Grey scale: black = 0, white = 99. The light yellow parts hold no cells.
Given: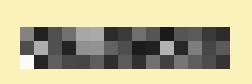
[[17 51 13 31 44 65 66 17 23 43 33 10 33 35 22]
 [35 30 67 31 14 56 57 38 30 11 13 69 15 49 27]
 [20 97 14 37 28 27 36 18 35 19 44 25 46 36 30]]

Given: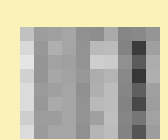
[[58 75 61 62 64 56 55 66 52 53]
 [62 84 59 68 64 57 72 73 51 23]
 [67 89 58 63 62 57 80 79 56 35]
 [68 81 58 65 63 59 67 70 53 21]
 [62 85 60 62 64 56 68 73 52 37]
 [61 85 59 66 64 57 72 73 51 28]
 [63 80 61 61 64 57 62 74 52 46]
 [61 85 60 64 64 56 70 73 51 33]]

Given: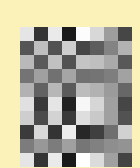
[[27 89 20 91 10 98 84 61]
 [69 33 74 32 80 27 36 51]
 [34 72 35 75 32 76 74 66]
 [63 45 62 44 64 44 45 49]
 [40 69 38 71 35 73 69 60]
 [27 87 22 89 13 96 83 62]
 [32 80 29 82 22 86 78 62]
 [81 23 84 20 92 15 25 43]
 [57 48 59 48 62 46 50 55]
 [26 89 20 91 10 99 85 62]]

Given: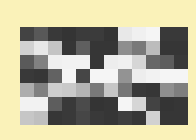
[[22 26 34 22 20 23 23 20 90 93 95 22]
 [21 81 90 76 21 37 21 21 55 47 73 21]
 [22 35 50 93 94 94 21 92 93 83 40 36]
 [95 22 21 38 95 27 95 95 57 92 94 95]
 [49 67 50 80 78 70 47 77 46 22 21 55]
 [21 94 94 36 22 29 20 21 95 83 26 20]
 [21 77 74 21 22 27 22 21 24 21 81 21]]

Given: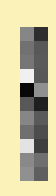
[[18 52]
 [34 44]
 [35 46]
 [34 93]
 [56  3]
 [12 34]
 [35 52]
 [30 43]
 [24 88]
 [43 53]
 [37 56]]

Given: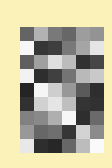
[[57 39 69 47 40 61]
 [89 96 21 24 47 64]
 [27 37 62 87 73 19]
 [78 94 18 25 45 72]
 [18 14 95 80 59 35]
 [19 19 81 89 74 20]
 [41 50 53 68 96 18]
 [54 59 40 43 21 82]
 [97 90 18 15 40 73]]

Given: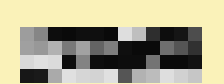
[[30 61 52  5  4  6  6  4 86 74 18  5  8]
 [19 62 59 69 47 63 39 49  6  4  4 43 33]
 [ 7 84 87 85  5 51  5  4  5  5 45  4  4]
 [77  9 10 66 87 83 82 87 33 69 73 86 81]]
